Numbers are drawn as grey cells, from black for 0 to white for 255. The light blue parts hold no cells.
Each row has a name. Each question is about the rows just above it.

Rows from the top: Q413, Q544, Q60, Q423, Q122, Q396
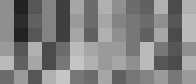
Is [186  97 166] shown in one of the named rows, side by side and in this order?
yes
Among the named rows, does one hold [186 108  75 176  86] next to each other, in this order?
no

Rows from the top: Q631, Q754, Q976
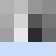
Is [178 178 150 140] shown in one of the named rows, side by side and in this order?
no
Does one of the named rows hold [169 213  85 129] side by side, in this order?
no
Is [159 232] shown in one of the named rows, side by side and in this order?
yes
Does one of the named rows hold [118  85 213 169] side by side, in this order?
no
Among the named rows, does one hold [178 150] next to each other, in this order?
no

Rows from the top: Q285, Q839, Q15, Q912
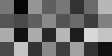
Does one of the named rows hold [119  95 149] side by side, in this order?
no
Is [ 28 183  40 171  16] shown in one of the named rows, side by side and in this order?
no
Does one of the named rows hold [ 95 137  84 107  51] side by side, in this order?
no
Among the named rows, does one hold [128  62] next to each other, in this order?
no
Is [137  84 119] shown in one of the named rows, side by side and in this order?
no
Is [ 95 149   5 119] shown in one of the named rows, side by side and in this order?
no

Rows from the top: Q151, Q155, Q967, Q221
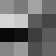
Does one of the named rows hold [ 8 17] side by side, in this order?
yes
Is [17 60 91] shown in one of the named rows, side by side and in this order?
yes

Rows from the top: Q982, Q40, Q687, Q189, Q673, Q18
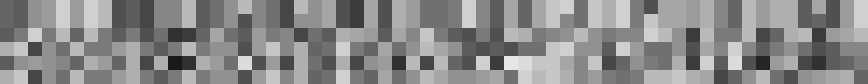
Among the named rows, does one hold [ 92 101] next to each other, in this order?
yes
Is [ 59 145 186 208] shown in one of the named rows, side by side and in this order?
no
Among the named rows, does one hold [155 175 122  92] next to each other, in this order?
yes
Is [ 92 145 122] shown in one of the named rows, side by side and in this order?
no
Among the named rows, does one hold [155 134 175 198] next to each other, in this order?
no
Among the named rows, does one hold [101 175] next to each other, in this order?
yes
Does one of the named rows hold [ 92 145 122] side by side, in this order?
no

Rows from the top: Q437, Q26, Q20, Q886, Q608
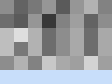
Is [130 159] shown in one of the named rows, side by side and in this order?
yes
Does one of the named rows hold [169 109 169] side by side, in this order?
yes
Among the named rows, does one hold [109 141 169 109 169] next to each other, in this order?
yes
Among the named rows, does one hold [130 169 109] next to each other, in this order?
no
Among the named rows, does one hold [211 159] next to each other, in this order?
yes
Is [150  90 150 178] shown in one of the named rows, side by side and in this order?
yes
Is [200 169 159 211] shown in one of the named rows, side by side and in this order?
yes

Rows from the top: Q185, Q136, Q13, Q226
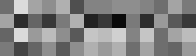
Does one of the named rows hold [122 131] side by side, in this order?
no
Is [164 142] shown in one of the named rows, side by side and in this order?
yes
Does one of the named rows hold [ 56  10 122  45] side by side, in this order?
yes
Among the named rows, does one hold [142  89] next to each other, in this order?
yes
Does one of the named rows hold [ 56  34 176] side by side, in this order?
no
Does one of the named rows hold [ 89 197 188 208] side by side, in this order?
yes

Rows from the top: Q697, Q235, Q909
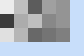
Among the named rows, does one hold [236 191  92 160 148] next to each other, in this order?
yes
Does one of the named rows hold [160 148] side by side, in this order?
yes
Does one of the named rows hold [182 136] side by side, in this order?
no
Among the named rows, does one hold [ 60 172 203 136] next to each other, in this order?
no
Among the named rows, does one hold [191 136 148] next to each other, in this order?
yes
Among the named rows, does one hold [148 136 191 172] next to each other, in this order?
no
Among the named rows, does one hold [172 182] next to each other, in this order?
no

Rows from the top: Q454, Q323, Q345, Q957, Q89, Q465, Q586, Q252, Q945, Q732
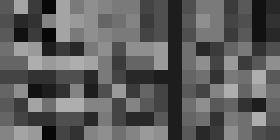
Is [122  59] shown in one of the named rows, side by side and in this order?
yes
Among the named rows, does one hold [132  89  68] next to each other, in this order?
yes
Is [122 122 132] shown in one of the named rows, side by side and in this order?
no

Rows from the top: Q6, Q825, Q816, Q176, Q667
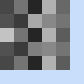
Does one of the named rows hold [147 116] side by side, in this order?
no
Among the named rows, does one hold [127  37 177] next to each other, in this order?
no
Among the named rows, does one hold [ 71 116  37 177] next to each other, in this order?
yes
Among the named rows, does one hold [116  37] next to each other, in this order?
yes

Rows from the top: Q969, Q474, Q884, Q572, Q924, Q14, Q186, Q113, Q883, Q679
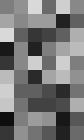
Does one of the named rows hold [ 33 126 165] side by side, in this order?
yes
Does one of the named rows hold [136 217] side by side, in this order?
no
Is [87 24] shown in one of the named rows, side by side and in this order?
no

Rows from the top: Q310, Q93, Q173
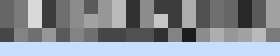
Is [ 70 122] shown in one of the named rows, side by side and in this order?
no
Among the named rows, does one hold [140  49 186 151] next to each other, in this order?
no
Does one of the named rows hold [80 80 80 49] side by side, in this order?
no
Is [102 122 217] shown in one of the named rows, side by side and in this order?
yes

